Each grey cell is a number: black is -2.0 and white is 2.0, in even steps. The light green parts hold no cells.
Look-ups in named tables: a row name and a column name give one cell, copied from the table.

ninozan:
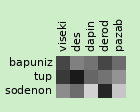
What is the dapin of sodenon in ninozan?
1.3
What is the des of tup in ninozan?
-1.6
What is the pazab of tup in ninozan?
0.3
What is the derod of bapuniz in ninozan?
-0.9
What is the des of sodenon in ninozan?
-0.3
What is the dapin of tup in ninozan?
-0.4
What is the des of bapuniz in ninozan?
0.0
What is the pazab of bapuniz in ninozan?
-0.3
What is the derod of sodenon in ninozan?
-1.4

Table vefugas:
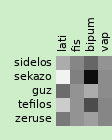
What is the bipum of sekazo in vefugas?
-1.8
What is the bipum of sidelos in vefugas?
-0.4
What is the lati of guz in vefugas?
-0.3
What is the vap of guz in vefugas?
0.2
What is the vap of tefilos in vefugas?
0.1
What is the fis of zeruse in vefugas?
0.3
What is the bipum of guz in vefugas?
0.7
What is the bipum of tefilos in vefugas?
-0.8
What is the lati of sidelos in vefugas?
0.7
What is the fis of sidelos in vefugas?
0.1
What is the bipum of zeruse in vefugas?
0.5
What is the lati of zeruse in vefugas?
-0.1
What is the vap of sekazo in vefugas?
0.2
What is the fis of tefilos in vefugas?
0.3
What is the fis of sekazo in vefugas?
0.0
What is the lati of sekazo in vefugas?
1.8
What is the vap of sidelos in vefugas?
0.3
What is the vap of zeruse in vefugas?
0.1
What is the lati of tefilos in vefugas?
1.2
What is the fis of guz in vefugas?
0.3

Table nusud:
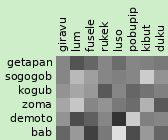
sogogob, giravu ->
0.1
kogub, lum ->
0.6
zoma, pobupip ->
-0.3
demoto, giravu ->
0.3
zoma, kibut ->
0.8
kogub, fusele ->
0.4
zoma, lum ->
1.1
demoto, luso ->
-1.2
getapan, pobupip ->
0.1

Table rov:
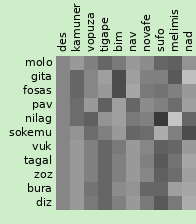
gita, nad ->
1.0
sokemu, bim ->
0.4
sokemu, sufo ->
0.7
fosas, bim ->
-0.8
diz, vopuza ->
-0.1
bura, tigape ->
-0.4
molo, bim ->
-0.1
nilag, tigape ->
0.3
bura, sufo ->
-0.4

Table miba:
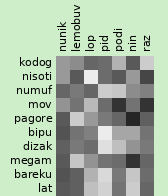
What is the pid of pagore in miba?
-0.1
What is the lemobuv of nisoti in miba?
-0.6
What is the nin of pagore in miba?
-1.4
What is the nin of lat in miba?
1.2
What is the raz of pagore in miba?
-0.5
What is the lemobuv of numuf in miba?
-0.1
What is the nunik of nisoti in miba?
0.4
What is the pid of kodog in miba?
-0.3
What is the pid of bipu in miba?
1.7
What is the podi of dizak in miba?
1.0
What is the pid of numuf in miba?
1.2
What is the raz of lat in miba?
-0.4
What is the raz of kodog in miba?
1.2
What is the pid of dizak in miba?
1.5
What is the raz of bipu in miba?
-0.2
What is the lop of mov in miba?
0.9
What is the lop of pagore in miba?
0.4
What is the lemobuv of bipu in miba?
-0.2

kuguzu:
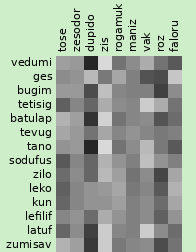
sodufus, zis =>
0.8
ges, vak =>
-0.7
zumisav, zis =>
1.2
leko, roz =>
-0.6
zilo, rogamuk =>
0.5
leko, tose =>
-0.5
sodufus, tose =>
-0.6
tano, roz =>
-0.1
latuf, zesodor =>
0.2
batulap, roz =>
-0.7
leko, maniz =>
-0.1
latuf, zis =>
1.2
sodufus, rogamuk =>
0.3
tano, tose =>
0.3
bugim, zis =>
1.0
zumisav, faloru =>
-0.2
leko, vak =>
0.1
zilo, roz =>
-0.9
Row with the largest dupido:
ges

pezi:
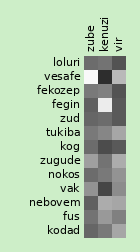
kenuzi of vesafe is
-1.3
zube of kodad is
-0.4
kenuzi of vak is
-0.9
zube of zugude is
0.5
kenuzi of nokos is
-0.1
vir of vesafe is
0.9
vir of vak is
0.2
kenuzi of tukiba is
0.1
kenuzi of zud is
-0.3
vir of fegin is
-0.6
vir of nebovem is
0.6
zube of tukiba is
-0.1
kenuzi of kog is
-0.8
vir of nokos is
0.3
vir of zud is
-0.6
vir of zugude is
0.7

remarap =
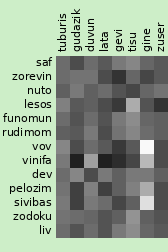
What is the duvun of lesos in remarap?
-0.5
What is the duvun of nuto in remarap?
-0.5
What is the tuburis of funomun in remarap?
-0.3
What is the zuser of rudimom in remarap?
-0.5
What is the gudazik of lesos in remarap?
-0.6
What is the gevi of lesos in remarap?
-1.1
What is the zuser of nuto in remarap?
-0.2
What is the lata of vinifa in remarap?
-1.5
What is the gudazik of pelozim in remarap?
-1.0
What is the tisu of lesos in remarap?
0.7
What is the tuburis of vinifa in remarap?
-0.1
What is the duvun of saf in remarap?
-0.3
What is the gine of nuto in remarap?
-0.4
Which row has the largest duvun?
vinifa

